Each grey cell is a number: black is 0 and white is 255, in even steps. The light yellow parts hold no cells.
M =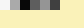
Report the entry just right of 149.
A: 64
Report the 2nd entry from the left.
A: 170
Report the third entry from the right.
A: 94

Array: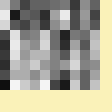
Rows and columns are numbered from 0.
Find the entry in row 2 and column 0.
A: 214
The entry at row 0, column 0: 194
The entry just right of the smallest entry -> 244
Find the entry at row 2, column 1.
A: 87
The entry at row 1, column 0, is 234
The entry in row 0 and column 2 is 67
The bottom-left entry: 15
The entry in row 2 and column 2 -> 67
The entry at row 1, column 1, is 25
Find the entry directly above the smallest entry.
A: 76

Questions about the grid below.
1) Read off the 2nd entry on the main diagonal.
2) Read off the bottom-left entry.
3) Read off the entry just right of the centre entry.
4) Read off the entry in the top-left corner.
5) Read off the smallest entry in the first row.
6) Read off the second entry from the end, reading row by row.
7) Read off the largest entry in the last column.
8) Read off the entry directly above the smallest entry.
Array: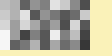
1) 178
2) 246
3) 158
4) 190
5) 78
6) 138
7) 202
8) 67

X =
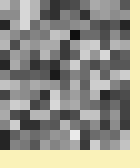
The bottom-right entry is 194
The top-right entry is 87
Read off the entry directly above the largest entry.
120
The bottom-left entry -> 37
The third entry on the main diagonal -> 215
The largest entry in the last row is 205
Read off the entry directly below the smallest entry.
158
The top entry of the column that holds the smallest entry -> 76
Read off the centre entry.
87
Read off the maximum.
234
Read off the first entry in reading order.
194
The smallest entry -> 15
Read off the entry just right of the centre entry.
131
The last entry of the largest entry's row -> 182
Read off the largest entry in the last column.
205
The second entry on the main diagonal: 140
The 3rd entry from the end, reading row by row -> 131
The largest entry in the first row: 215
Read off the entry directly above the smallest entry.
140
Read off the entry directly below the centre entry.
96
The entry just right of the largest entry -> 67
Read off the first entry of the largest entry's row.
37

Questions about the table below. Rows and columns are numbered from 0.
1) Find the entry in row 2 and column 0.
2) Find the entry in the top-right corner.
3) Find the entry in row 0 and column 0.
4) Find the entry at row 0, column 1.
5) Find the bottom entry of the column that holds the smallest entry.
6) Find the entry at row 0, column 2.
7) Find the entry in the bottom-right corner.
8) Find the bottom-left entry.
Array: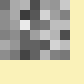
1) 141
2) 201
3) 110
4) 170
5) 68
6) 181
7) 120
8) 141

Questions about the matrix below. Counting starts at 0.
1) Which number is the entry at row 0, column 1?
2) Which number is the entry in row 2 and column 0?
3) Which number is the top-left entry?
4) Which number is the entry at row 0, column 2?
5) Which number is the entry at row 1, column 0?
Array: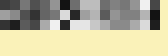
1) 71
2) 51
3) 61
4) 119
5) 159

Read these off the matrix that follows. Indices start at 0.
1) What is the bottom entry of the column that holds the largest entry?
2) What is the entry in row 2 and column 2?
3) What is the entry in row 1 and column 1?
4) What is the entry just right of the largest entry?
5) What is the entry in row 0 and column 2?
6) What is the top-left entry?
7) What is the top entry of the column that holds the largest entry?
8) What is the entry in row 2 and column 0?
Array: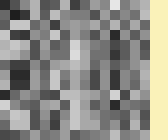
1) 188
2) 198
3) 30
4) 125
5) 136
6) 42
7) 230
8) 92

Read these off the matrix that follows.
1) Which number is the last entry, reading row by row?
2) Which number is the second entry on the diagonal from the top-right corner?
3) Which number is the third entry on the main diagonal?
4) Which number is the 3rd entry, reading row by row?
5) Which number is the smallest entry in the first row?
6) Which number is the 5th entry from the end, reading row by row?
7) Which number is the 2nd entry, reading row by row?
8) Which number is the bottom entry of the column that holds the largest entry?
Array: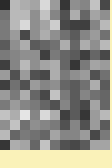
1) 164
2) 164
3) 217
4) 173
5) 42
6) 81
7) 185
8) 164
